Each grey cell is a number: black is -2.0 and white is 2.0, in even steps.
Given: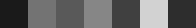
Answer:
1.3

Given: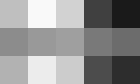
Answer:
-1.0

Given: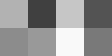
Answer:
1.1

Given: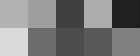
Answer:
0.7

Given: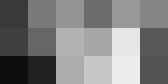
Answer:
0.4

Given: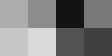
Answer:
-1.7

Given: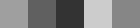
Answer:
1.2

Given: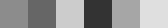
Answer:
0.6

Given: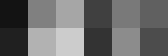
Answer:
-0.1

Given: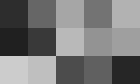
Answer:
-0.2
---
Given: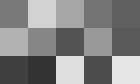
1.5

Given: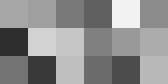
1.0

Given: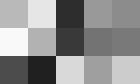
1.4

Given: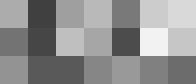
-0.6

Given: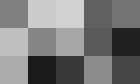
-1.1

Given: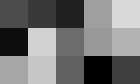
-0.5

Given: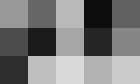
1.4

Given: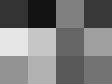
-0.6

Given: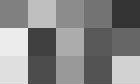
0.4
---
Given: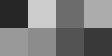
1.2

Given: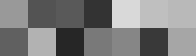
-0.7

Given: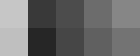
-1.1

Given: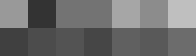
-1.2

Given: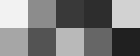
0.2

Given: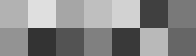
1.5

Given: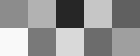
0.8

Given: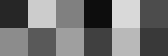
1.2

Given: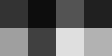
-1.8

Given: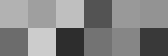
0.5
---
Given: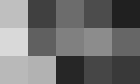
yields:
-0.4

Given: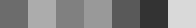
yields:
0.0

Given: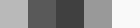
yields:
0.4

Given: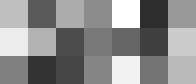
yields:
0.1

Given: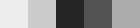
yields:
0.7

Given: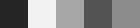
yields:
0.2

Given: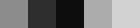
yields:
0.2
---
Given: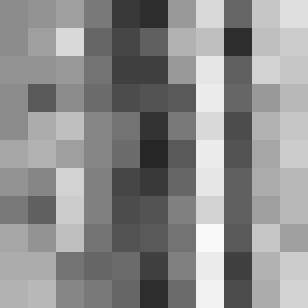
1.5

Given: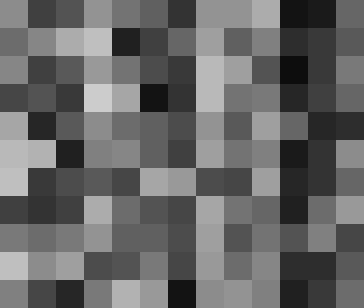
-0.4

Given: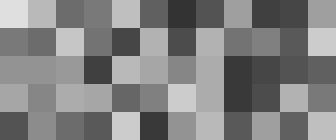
0.5

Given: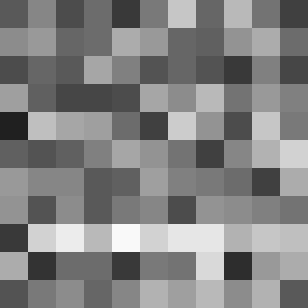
-1.0

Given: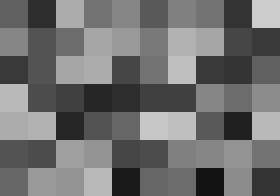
1.2

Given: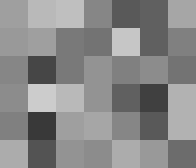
0.6

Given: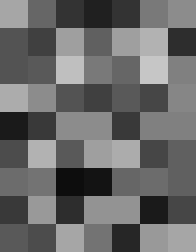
0.2

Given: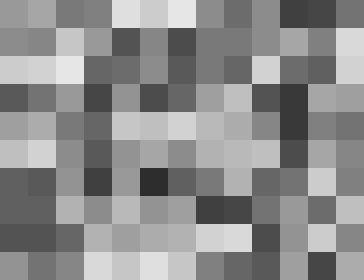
-0.2
